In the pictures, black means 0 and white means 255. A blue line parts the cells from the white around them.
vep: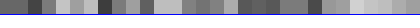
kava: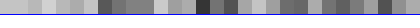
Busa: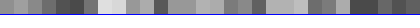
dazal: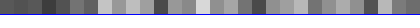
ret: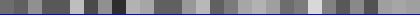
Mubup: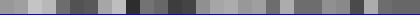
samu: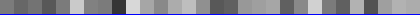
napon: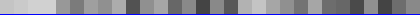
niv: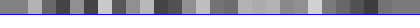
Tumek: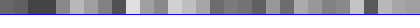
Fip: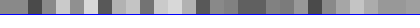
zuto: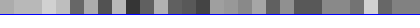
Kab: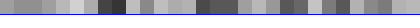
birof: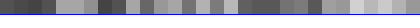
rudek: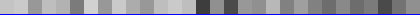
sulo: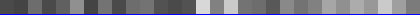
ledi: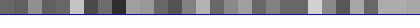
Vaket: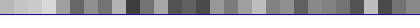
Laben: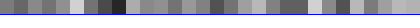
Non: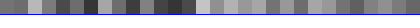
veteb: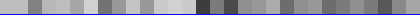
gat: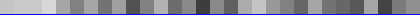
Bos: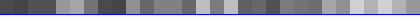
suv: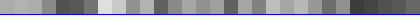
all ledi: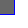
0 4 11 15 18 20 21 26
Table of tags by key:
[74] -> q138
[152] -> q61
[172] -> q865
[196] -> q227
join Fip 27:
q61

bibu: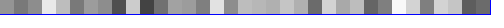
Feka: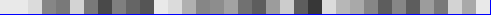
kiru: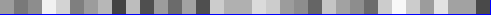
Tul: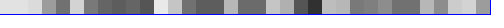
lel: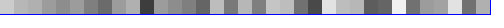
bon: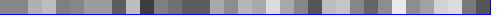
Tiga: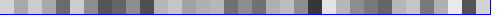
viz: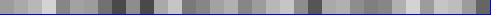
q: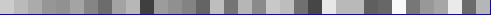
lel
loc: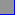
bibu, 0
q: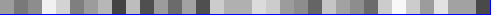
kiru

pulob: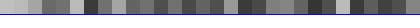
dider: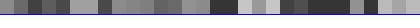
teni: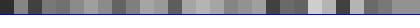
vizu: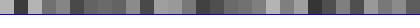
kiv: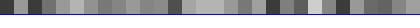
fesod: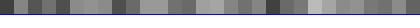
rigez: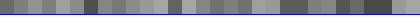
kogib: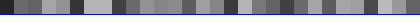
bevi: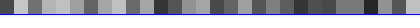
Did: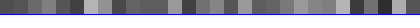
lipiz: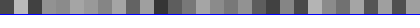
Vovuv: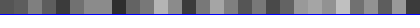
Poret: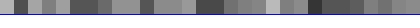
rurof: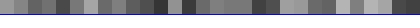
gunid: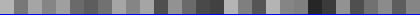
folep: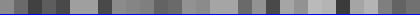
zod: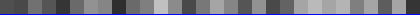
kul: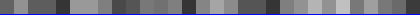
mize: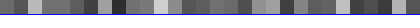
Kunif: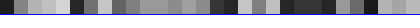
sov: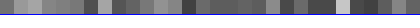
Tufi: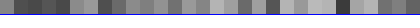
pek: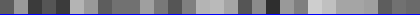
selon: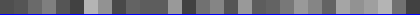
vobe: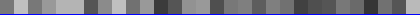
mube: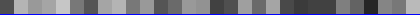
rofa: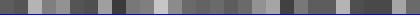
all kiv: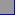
1 4 9 16 25
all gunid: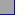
2 8 10
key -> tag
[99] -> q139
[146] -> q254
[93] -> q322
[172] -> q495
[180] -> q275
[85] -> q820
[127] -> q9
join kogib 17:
q275
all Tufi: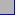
15 20 23 26
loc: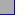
Did, 28

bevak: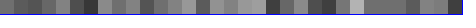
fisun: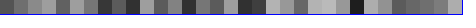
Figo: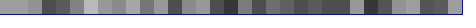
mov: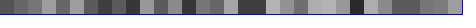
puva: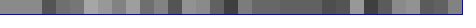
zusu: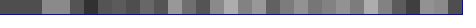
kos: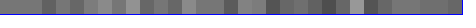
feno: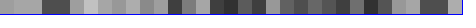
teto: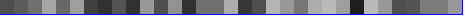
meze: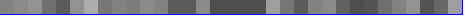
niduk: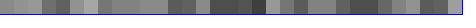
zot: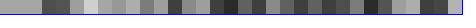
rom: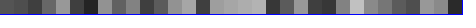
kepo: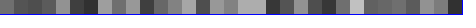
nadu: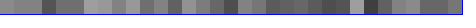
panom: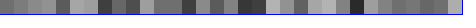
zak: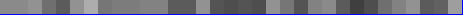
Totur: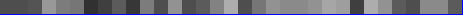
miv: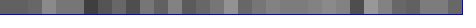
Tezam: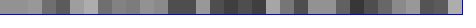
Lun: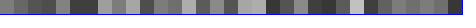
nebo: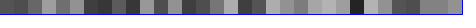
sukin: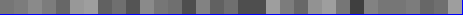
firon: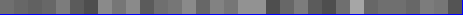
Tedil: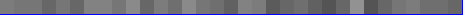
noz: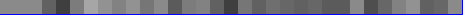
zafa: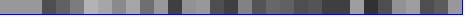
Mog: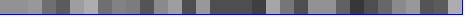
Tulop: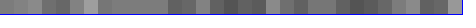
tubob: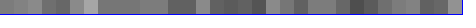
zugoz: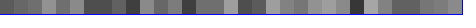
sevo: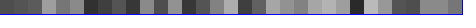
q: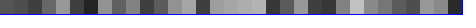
rom
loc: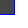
zot, 31

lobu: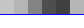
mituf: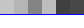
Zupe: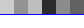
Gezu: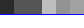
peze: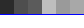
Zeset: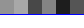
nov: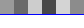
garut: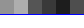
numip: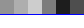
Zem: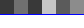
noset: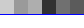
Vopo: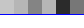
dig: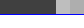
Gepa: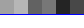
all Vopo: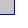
0
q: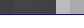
dig
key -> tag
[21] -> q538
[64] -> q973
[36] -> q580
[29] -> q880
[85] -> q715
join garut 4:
q880
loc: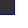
noset, 3
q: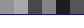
Zeset
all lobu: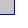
0
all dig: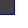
0 1 2 3

